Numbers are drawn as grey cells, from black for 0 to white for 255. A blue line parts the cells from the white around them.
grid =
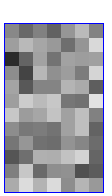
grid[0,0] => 136
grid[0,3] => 98
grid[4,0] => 164
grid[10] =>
[127, 199, 106, 142, 145, 80, 92]
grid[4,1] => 88
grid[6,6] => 129
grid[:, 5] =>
[186, 149, 157, 124, 170, 113, 191, 191, 134, 211, 80, 181]
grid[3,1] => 68
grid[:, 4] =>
[150, 110, 162, 157, 180, 118, 161, 161, 147, 194, 145, 141]
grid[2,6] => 160
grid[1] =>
[158, 185, 166, 153, 110, 149, 217]
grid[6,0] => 199
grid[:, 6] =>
[131, 217, 160, 213, 94, 226, 129, 99, 108, 101, 92, 153]
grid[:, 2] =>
[129, 166, 162, 183, 132, 186, 166, 124, 113, 176, 106, 179]
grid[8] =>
[118, 150, 113, 109, 147, 134, 108]
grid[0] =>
[136, 104, 129, 98, 150, 186, 131]
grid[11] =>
[171, 220, 179, 219, 141, 181, 153]
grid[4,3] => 132

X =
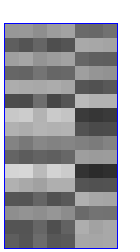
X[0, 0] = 151
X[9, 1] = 92
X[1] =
[94, 84, 101, 78, 84, 169, 167, 164]
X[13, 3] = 150
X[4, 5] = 85
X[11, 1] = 169
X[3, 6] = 149
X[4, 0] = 173
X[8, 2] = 135
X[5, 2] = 110
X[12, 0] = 85
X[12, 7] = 165
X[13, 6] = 115
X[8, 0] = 131
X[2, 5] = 102
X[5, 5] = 186
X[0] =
[151, 152, 142, 156, 162, 106, 104, 113]
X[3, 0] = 102
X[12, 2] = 101
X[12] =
[85, 84, 101, 81, 89, 176, 167, 165]
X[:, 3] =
[156, 78, 156, 102, 172, 70, 202, 177, 130, 95, 211, 175, 81, 150, 79, 87]
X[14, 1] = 84
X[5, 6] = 178
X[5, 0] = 76
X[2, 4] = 162
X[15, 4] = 90
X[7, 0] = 177
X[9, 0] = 100
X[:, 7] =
[113, 164, 94, 146, 88, 178, 58, 75, 131, 156, 47, 82, 165, 114, 168, 168]

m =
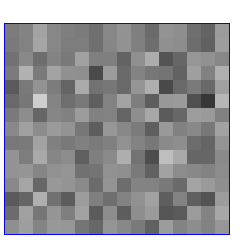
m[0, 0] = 124
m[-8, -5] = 153
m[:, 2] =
[163, 165, 110, 122, 147, 206, 102, 140, 162, 169, 133, 103, 175, 118, 132]
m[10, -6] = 97
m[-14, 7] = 134
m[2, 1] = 137
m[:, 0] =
[124, 122, 114, 123, 90, 105, 122, 137, 120, 147, 147, 137, 90, 108, 143]
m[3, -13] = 163
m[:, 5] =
[123, 125, 161, 143, 170, 121, 156, 119, 128, 95, 113, 138, 156, 162, 117]
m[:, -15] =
[131, 130, 137, 177, 122, 119, 141, 160, 122, 125, 149, 165, 101, 160, 158]
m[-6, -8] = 174
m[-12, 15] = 176
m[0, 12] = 142
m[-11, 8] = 105
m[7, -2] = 120
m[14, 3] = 152
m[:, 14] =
[99, 97, 145, 129, 105, 55, 154, 120, 101, 102, 131, 154, 83, 131, 130]
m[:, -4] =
[142, 141, 102, 98, 105, 154, 103, 129, 142, 169, 140, 106, 130, 90, 131]
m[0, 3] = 135
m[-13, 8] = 99
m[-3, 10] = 161
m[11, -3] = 164
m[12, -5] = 94
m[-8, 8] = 136
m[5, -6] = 94
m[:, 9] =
[127, 128, 144, 131, 149, 126, 142, 123, 131, 115, 122, 131, 145, 142, 122]
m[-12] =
[123, 177, 122, 163, 144, 143, 74, 155, 106, 131, 119, 116, 98, 159, 129, 176]
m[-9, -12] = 129
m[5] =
[105, 119, 206, 132, 110, 121, 95, 130, 163, 126, 94, 152, 154, 80, 55, 182]
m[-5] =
[147, 149, 133, 145, 149, 113, 116, 145, 143, 122, 97, 162, 140, 136, 131, 140]
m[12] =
[90, 101, 175, 113, 92, 156, 127, 111, 130, 145, 161, 94, 130, 95, 83, 155]
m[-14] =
[122, 130, 165, 135, 125, 125, 111, 134, 146, 128, 110, 144, 141, 109, 97, 157]

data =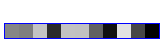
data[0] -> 134
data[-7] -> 194
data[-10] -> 127

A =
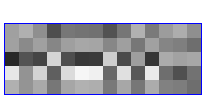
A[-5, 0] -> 160
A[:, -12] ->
[143, 160, 69, 211, 170]
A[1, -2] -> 127
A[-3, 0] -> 40
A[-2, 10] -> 234
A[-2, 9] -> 88
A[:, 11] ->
[156, 133, 171, 110, 129]
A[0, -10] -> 119
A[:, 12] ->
[173, 127, 162, 80, 125]
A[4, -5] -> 119
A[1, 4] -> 159
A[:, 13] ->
[143, 110, 167, 114, 110]
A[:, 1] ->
[176, 138, 83, 147, 148]
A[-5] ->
[160, 176, 143, 78, 119, 115, 113, 82, 118, 177, 122, 156, 173, 143]
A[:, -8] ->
[113, 165, 58, 240, 174]
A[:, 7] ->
[82, 135, 206, 104, 121]
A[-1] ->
[176, 148, 170, 119, 166, 177, 174, 121, 167, 119, 172, 129, 125, 110]
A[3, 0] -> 231
